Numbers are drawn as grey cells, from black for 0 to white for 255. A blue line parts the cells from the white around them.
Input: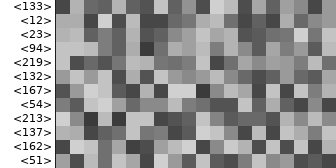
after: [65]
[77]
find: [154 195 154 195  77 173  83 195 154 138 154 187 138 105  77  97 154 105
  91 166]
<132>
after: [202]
[179]
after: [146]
[77]
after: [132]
[91]

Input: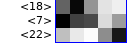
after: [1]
[65]
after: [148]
[227]
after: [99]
[8]
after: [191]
[233]
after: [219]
[156]
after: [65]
[73]
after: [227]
[239]

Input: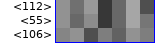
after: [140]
[55]
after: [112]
[153]
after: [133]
[146]
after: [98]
[146]
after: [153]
[55]
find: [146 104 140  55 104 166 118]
<55>
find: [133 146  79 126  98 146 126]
<106>

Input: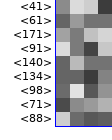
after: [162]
[123]
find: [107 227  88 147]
<98>
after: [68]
[199]

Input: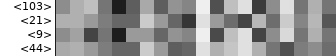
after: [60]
[141]
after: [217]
[117]
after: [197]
[224]
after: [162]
[68]
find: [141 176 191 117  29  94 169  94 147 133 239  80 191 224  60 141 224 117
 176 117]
<103>
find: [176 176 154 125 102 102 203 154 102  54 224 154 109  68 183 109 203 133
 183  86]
<21>
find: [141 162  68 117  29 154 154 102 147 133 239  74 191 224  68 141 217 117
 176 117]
<9>

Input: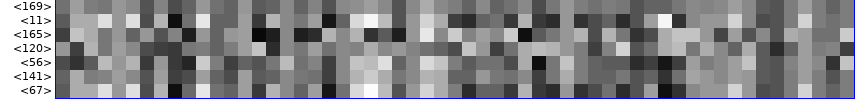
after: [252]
[187]
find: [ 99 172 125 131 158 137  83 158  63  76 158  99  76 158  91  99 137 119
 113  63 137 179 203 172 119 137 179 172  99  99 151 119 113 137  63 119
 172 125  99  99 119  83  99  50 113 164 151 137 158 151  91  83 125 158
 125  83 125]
<141>
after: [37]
[203]
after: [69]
[158]
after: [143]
[158]
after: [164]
[151]
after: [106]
[231]

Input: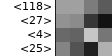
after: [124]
[91]
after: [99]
[198]

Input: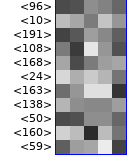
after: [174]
[202]
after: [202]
[181]
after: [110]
[150]

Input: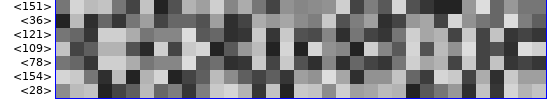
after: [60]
[213]
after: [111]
[47]
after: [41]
[207]
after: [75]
[134]

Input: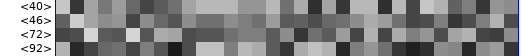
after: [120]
[156]
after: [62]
[141]
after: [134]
[40]

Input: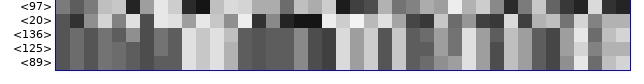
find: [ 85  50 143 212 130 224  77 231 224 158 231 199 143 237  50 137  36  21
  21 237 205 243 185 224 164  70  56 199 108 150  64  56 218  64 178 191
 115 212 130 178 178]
<20>
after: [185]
[224]
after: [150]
[64]
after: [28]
[64]
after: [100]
[56]
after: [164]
[70]

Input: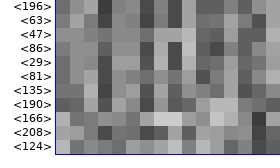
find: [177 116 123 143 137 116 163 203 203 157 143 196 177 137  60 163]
<166>
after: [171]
[74]
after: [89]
[103]
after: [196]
[177]
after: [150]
[89]

